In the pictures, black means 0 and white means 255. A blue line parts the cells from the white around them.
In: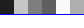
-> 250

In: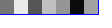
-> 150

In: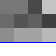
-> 107

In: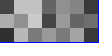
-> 144

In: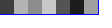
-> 84

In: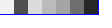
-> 164

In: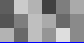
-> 126

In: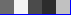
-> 193

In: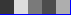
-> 174
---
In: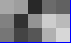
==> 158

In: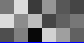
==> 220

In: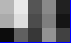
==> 233

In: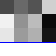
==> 105

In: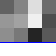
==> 132

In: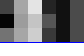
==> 166
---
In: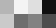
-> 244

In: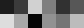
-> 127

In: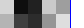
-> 33

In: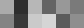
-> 100

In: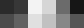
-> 214

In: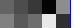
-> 56
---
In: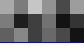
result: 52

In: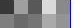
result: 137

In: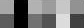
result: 146

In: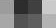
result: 202

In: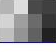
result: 53

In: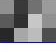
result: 144
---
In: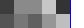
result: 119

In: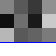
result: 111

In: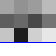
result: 105

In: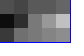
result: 46

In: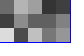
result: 140

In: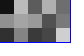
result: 164
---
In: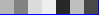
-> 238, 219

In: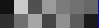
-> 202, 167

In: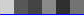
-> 208, 137

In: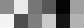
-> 244, 233

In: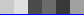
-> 224, 202

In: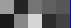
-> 213, 157

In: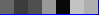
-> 194, 175

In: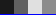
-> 224, 140
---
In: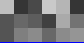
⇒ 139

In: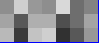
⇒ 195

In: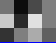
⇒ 171

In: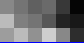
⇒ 145

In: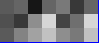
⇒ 162

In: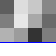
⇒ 51
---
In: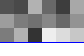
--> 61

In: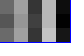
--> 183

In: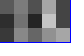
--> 166

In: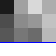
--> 217

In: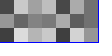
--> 171

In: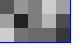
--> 205

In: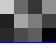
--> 53

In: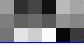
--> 186

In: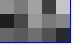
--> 63

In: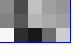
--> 160
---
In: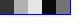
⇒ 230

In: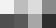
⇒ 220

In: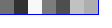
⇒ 248

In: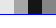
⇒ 21

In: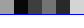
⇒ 62

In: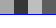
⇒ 190

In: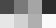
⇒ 165

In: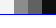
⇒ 97

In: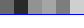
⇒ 146
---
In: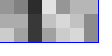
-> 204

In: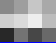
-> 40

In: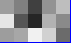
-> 157

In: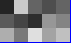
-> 174

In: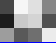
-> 157

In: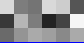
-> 106
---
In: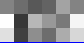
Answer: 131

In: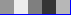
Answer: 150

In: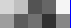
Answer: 214

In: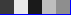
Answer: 58

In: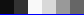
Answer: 14

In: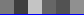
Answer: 122
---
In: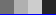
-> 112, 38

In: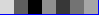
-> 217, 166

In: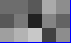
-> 109, 141

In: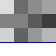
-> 221, 183

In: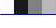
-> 251, 184

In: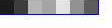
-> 27, 92

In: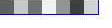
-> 95, 209

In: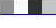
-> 143, 195
